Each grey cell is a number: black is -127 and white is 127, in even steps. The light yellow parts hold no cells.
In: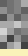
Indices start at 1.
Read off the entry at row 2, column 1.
16
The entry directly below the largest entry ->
42
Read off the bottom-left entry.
-45
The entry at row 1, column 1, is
-29
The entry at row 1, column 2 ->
-13
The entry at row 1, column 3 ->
1
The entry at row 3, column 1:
-45
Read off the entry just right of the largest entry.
29

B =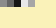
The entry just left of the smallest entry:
-26
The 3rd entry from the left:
-105
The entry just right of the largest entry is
38

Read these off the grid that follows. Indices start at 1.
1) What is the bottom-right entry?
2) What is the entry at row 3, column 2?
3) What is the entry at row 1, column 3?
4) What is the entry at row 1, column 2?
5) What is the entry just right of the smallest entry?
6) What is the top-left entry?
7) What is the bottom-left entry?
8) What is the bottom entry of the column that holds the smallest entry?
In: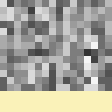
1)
-31
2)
90
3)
14
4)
-45
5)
-45
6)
90
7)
-31
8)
90

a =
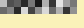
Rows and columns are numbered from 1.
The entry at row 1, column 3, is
-33
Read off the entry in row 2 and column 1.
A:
-21
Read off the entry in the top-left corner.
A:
64
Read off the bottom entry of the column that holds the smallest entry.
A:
17
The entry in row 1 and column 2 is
-48
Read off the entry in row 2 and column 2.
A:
4
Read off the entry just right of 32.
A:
-8

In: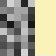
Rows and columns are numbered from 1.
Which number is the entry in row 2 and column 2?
-5
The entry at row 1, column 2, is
83
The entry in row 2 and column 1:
9
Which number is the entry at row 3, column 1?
-90
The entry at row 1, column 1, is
-21
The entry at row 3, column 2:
52
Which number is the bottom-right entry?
-63
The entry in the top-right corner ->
68
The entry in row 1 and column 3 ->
52
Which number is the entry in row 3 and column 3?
37

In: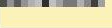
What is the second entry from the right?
-64
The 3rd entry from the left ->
-36
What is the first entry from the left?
-48
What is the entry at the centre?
63

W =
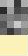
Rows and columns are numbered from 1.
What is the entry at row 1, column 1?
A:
45
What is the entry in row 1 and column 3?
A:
-71
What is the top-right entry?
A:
45
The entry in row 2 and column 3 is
-56
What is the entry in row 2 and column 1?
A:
-85
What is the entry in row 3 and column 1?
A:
-13

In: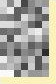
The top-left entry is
91
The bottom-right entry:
35
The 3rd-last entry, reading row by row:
23
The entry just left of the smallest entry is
35
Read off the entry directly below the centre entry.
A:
35
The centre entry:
76
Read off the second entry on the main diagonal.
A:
107
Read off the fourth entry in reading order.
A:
-56
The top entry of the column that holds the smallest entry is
23
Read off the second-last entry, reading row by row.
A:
23
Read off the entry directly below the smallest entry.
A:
63
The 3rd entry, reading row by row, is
91
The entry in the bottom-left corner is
121
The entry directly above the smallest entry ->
-31

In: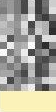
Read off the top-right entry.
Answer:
77
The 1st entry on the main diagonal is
12
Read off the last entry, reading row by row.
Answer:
12
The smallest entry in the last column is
-81
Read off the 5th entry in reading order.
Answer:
77
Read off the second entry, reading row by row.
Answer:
24
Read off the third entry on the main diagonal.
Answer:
12
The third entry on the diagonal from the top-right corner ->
-40
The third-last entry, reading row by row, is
-27
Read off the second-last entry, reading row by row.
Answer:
-66
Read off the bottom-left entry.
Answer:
12
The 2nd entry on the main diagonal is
24
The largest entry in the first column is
122
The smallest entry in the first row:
-66
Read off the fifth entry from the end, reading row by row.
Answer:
77

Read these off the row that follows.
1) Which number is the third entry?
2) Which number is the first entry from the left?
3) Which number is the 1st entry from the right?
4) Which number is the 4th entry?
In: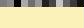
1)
-124
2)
-3
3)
-109
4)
41

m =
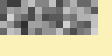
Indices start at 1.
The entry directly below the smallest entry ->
-66
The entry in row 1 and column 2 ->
-66
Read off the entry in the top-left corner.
-23
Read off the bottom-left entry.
-23
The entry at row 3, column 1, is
-51
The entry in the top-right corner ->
33
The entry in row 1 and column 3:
-66
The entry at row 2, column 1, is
-23
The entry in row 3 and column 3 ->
4
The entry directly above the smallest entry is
-23
